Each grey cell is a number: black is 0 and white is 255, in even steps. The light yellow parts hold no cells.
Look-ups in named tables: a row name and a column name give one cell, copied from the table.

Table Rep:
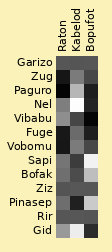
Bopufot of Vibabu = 5
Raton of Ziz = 84
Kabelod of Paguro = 182
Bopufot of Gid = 44
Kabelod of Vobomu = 123
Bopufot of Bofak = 190

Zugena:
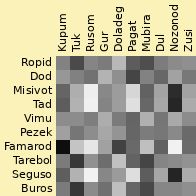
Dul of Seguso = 166
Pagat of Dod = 69
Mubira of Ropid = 78
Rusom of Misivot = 238
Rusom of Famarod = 230
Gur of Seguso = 135
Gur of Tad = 132
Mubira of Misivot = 98
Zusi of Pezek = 106
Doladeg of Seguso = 155
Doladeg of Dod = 143
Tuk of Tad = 178
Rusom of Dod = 114
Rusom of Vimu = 126
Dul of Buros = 134
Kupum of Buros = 123
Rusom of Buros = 139
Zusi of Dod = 120

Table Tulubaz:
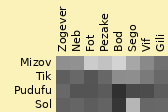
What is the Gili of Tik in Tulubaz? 104
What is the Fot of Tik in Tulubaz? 85
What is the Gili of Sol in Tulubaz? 104
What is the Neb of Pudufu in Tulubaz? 84
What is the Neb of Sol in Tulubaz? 101
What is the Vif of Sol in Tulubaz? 103
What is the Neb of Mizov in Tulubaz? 145
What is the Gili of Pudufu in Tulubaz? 93
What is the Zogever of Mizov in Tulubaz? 143
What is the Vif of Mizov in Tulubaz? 137
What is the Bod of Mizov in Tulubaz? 211
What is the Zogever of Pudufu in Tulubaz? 104
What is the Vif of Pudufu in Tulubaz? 76
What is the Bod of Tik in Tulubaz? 141
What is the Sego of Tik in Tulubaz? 142
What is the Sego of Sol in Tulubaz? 182
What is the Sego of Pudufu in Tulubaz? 74
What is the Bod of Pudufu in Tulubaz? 48
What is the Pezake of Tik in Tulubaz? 103
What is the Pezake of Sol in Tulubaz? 99

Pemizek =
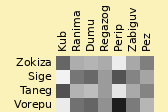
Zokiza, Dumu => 180
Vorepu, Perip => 29
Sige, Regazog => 155
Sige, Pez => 165
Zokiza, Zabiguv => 168
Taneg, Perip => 229
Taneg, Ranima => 179
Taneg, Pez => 132
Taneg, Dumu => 189
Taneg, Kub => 81
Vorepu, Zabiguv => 123
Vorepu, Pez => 182

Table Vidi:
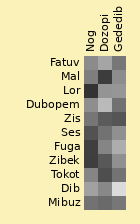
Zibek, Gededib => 144
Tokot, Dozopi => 78
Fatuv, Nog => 139
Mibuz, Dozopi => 106
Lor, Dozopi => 148
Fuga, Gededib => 173
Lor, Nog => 51
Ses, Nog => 82
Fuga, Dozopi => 133
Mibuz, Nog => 114
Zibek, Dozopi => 88
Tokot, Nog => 133
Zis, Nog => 118
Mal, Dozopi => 60
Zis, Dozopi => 91
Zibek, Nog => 62
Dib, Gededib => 219
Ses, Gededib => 144
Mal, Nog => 126
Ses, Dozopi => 114

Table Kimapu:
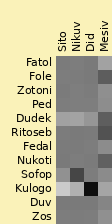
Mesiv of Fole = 93
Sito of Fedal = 123
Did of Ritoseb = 123
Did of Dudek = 150
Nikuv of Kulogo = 176
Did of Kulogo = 14
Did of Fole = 122
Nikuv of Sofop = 70
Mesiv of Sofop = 139
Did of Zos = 125
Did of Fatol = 122
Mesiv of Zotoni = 143
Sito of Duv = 122
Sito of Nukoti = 122
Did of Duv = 122
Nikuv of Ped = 126
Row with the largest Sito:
Kulogo

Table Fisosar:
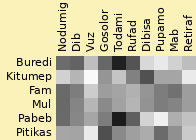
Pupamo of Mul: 125
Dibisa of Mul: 147
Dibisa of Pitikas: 172
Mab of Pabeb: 174
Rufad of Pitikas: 159
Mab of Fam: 113
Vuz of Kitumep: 249
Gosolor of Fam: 157
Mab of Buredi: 209
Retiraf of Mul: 157
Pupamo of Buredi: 233
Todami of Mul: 162
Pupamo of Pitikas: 107
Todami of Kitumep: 196
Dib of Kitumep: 181
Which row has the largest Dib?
Kitumep

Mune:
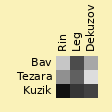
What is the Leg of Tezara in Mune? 96
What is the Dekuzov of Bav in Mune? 167
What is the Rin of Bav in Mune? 198
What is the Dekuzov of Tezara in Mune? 221
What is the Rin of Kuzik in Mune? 17
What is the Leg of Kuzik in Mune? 54
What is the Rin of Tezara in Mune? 144
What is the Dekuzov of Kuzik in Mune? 66
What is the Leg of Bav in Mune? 76

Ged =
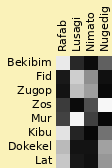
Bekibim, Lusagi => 40
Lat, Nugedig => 151
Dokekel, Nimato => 19
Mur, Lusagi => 245
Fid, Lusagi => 206
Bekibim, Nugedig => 96
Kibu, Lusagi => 36
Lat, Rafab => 199
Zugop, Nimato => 158
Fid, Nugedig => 16
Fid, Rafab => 25
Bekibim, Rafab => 234
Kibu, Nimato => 8
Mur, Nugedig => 8
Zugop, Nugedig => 10

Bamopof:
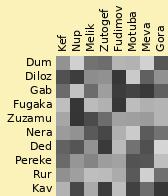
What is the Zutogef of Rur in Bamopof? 187
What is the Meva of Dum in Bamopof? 209
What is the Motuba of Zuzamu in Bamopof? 159
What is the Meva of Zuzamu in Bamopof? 155
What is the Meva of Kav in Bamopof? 109
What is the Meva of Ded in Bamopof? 80
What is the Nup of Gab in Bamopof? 194
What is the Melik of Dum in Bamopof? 114
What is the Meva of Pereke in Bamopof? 86
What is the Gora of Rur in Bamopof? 112
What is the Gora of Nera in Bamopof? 114
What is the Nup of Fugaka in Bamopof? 54
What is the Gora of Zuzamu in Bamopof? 180
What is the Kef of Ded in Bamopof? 98
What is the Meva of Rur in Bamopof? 208
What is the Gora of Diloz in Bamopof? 145
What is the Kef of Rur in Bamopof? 144
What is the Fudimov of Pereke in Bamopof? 162
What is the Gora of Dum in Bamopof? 86

